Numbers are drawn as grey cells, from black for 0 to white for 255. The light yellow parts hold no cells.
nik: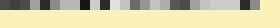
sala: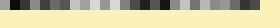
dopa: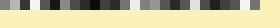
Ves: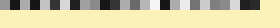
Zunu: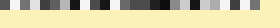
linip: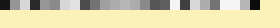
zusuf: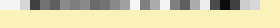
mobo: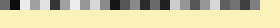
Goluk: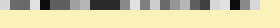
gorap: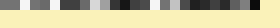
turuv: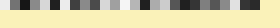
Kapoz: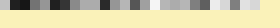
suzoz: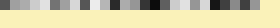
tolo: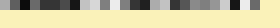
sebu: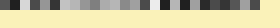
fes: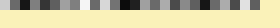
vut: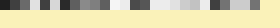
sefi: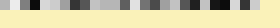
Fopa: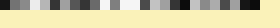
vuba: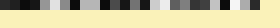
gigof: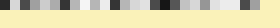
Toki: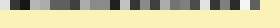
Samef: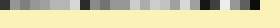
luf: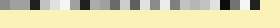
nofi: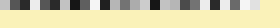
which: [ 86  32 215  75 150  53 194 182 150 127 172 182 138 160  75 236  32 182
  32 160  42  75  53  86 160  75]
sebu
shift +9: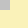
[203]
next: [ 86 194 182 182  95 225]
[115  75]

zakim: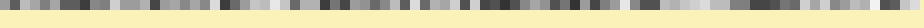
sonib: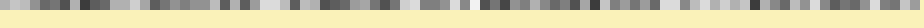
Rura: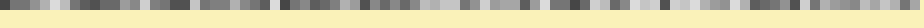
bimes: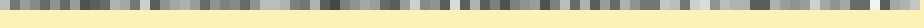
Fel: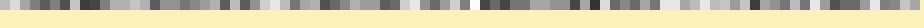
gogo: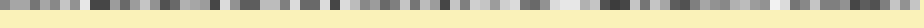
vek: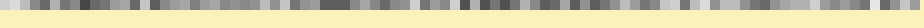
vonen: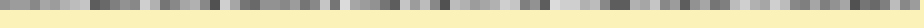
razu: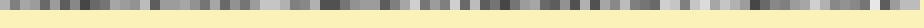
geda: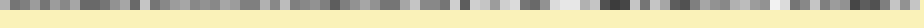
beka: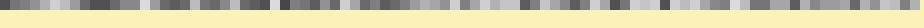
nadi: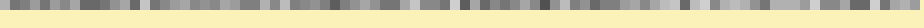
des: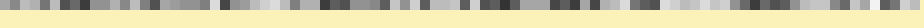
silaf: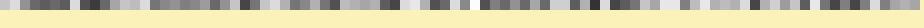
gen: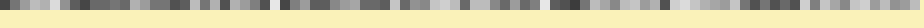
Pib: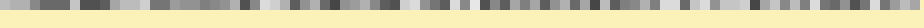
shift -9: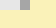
[222 222 157]
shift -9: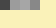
[ 61 147 157 127]
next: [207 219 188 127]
[177 177]
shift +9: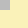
[197]
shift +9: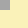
[175]
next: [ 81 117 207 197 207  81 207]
[188 207]

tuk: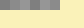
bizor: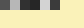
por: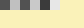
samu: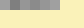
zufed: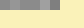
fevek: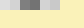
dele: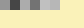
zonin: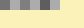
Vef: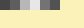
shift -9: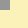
[141]
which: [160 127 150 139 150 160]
samu
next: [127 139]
[150 127]

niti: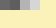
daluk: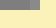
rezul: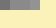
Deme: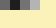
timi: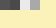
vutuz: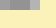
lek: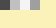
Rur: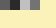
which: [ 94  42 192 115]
Rur
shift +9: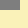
[135 135]
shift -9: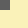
[85]
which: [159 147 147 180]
vutuz
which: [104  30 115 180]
Deme
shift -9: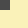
[65]

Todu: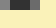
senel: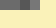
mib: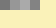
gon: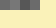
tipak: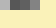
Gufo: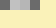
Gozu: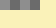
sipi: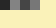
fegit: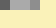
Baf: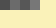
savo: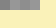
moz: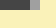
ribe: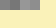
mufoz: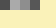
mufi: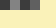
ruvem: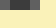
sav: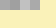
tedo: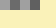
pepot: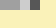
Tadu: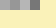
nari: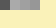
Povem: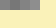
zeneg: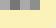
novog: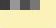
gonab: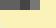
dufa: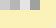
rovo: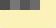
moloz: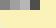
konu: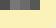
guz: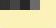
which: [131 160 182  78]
moloz
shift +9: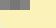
[140 128 140]
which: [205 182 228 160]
dufa
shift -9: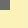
[98]
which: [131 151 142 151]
savo

